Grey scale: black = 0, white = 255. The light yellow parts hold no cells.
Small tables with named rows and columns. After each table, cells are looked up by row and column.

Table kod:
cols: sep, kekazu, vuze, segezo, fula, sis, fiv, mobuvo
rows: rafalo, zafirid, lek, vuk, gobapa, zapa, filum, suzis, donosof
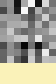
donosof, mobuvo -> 185
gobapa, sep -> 155
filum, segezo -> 7
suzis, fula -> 183
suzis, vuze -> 131
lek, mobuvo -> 117
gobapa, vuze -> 131
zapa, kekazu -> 172
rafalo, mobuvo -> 115
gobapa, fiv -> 151
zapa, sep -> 162
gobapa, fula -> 123
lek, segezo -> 116
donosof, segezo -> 51
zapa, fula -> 131
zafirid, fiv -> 118
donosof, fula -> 202
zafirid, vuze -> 32
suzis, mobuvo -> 98
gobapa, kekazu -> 200

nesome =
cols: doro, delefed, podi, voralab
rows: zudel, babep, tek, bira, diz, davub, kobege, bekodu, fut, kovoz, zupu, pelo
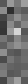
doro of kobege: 96
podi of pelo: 159
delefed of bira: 138
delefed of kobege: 125
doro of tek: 70
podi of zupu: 93
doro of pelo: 70
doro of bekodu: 143
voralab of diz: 87
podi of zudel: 119
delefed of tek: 111
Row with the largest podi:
diz

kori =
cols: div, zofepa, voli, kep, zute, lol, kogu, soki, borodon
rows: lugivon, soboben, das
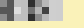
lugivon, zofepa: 87
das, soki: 207
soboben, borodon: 206
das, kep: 191
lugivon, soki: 207
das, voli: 192
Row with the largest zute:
soboben

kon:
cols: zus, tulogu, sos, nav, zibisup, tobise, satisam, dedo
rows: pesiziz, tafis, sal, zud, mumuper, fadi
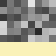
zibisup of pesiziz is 229
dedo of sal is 81
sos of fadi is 70
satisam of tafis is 72
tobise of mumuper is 41
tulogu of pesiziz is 119
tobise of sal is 145
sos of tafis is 127
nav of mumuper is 86
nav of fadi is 93
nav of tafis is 97
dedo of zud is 97
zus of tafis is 145
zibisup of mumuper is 110
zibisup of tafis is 143
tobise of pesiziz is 111
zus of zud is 214
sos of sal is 72
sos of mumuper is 134
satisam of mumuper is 180

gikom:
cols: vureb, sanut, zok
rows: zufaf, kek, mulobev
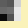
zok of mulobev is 231
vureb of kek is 105
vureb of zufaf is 93
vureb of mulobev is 10
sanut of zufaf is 86
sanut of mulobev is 82
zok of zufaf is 210
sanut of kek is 110
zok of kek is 233
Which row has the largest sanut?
kek

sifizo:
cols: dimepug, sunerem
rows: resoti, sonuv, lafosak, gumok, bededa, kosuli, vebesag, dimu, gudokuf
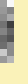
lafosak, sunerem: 170
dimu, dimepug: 202
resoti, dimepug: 160
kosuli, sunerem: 84
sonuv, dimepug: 152
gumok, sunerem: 63
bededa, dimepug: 132
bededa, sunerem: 100
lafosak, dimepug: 140
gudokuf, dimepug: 152
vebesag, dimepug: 110
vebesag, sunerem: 139

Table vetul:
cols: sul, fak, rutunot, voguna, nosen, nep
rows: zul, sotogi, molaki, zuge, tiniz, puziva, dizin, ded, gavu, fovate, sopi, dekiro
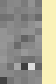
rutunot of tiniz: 136
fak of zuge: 140
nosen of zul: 146
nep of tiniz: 127
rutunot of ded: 137
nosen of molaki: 126
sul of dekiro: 67
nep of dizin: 147
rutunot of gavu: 127
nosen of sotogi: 137
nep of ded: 141
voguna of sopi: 127
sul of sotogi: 129
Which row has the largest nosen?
fovate

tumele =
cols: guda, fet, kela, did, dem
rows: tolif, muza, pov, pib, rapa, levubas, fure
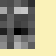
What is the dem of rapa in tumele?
74
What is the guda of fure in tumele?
140
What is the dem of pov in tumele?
79
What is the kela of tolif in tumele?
102
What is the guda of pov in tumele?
61
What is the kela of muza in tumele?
192
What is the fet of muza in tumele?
86
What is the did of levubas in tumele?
108
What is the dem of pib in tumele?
90
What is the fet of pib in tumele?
101
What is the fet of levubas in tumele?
85

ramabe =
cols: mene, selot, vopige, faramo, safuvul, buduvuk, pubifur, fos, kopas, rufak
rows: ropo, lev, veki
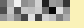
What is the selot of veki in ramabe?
181
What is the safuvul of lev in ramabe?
189
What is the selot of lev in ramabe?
197
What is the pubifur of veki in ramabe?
209
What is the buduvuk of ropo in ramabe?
209
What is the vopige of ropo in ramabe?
241
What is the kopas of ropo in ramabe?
145
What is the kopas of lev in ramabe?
222
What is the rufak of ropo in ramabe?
52
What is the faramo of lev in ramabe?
196
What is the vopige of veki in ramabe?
137
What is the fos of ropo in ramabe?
155
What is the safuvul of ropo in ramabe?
157
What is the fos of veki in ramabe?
190
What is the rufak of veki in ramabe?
171
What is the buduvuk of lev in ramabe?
203
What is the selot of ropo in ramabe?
175
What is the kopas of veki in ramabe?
126
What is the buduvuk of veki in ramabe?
64
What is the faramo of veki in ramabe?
70

